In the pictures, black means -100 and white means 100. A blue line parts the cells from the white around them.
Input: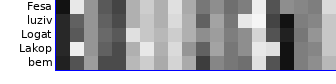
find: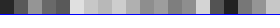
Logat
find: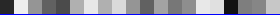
Lakop
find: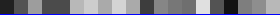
bem
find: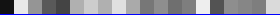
Fesa

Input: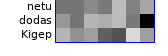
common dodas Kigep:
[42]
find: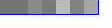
netu
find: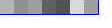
Kigep
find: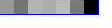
dodas

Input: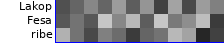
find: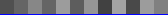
Lakop
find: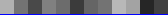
ribe

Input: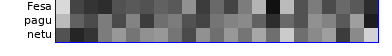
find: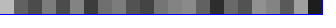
pagu
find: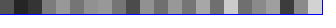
netu
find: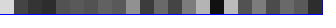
Fesa

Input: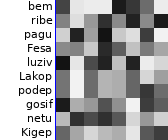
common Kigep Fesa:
[30]
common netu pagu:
[63]
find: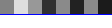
ribe
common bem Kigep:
[80]
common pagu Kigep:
[-52]

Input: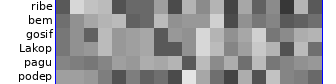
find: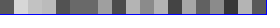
ribe
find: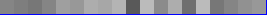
pagu
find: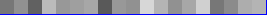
gosif
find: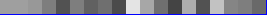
podep

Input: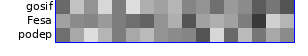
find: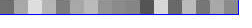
podep
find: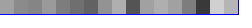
Fesa

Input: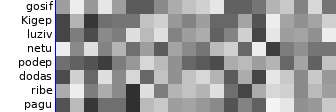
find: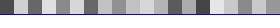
dodas
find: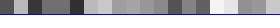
pagu

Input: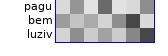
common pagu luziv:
[11]
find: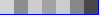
luziv
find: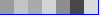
bem
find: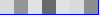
pagu

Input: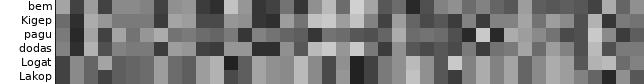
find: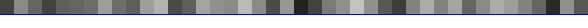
Lakop
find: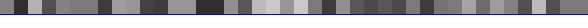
dodas
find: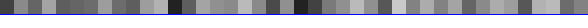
Logat

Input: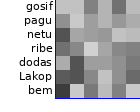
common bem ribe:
[1]
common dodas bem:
[-5]
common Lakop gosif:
[52]
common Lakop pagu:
[13]
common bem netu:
[47]
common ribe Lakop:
[7]
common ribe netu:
[30]

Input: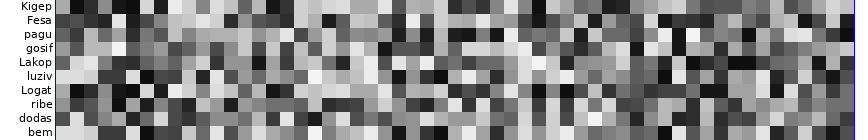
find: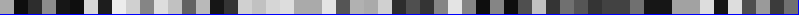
Logat

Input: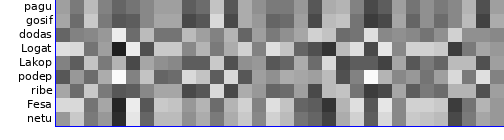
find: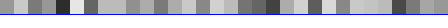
netu
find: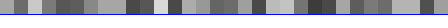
ribe
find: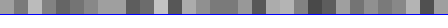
pagu
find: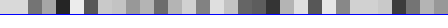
Fesa

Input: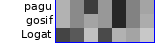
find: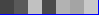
Logat
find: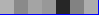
gosif

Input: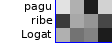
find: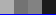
Logat
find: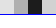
pagu

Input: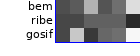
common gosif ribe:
[-44]
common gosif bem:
[-13]
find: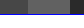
ribe

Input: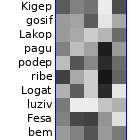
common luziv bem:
[-4]
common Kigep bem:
[1]
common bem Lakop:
[21]
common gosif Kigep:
[-28]
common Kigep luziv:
[85]

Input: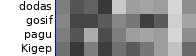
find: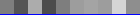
pagu
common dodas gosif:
[29]
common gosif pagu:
[29]

